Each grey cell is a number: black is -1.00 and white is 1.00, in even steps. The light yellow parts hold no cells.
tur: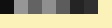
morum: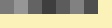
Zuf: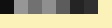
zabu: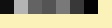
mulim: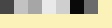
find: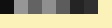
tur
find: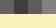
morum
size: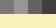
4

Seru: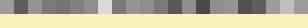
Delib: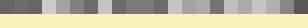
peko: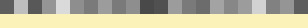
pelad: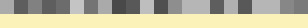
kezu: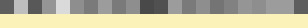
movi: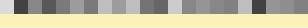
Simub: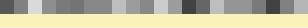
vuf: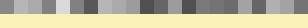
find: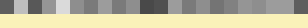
kezu
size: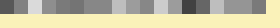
19
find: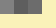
pelad
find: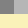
Simub
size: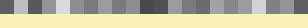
22
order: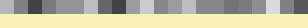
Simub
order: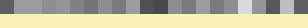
kezu

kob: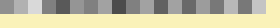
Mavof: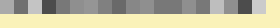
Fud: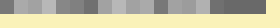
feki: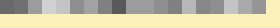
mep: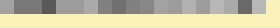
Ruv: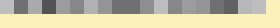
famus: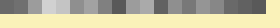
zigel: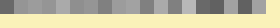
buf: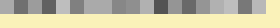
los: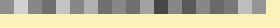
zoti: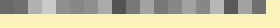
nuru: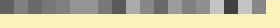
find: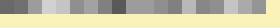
feki
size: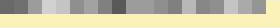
19
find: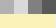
kob
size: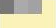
3
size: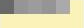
5

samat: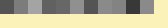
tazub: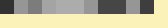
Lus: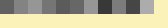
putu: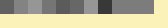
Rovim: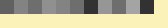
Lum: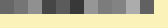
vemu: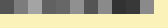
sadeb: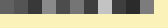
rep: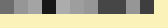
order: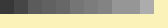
Lus
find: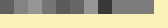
putu
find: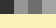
Rovim

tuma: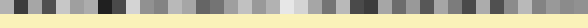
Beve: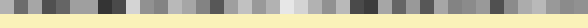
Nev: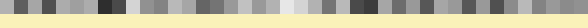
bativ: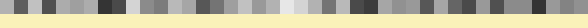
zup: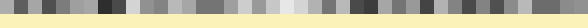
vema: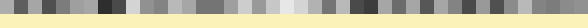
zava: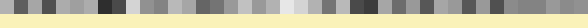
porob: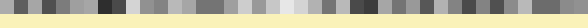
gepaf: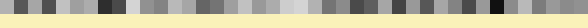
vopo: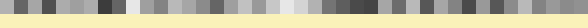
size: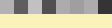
8
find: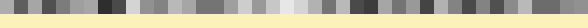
zup
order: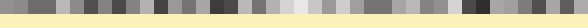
zup
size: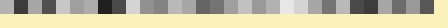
31
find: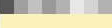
Beve
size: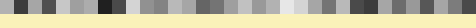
34
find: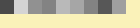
Beve

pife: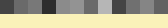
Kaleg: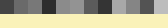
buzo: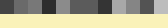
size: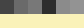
6
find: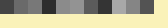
Kaleg

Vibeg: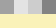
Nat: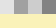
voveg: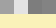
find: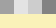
Vibeg
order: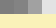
voveg
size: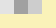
3

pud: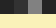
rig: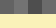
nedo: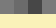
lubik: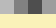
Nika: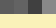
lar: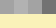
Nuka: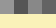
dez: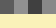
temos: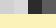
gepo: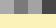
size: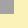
1
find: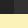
pud
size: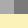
2

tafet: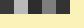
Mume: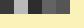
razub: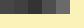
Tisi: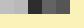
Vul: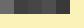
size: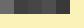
5
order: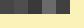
Vul
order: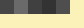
razub

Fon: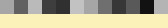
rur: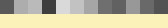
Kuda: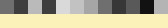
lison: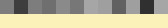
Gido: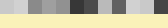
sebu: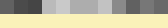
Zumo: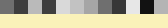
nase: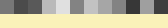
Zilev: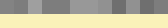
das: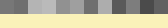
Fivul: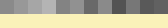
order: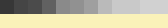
Gido
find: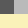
nase
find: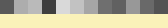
rur
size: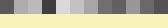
12

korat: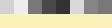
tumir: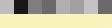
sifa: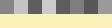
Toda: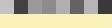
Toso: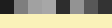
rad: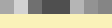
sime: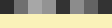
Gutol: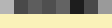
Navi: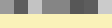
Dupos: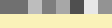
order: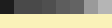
Gutol
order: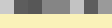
Navi

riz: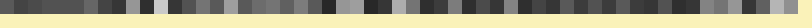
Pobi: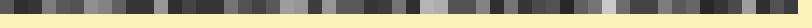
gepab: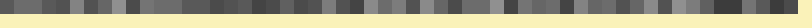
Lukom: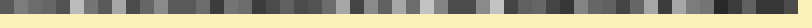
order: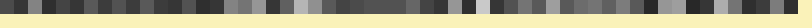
riz
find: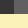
riz

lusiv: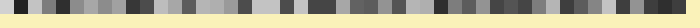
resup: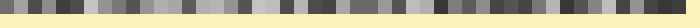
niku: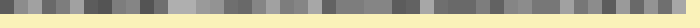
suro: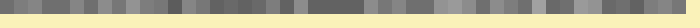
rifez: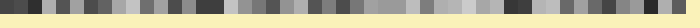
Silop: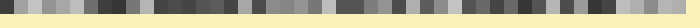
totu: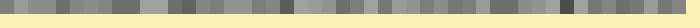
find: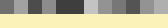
rifez
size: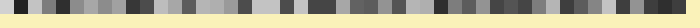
49
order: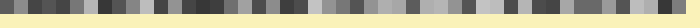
resup
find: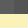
niku
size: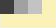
3

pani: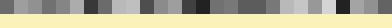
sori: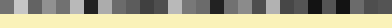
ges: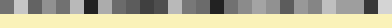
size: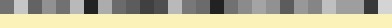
28
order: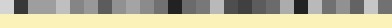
ges

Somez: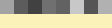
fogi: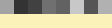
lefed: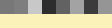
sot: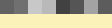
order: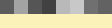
sot
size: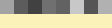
8
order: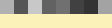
fogi
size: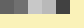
5
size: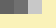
3
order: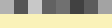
Somez

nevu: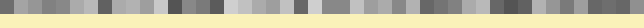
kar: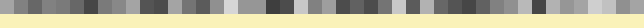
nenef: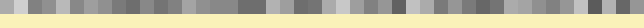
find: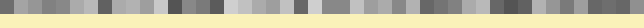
nevu
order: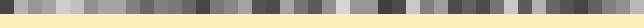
kar

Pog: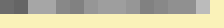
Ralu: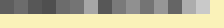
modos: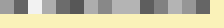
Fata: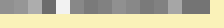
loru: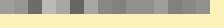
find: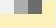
modos
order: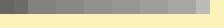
Pog
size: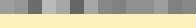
14
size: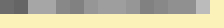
15

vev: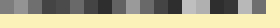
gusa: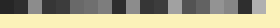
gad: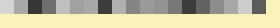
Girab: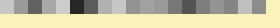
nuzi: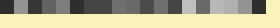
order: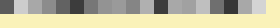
gad
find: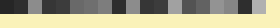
gusa
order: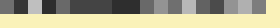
nuzi
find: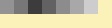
gad
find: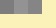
Girab

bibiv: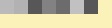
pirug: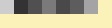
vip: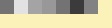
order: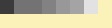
vip
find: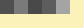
pirug
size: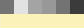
6
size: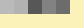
5
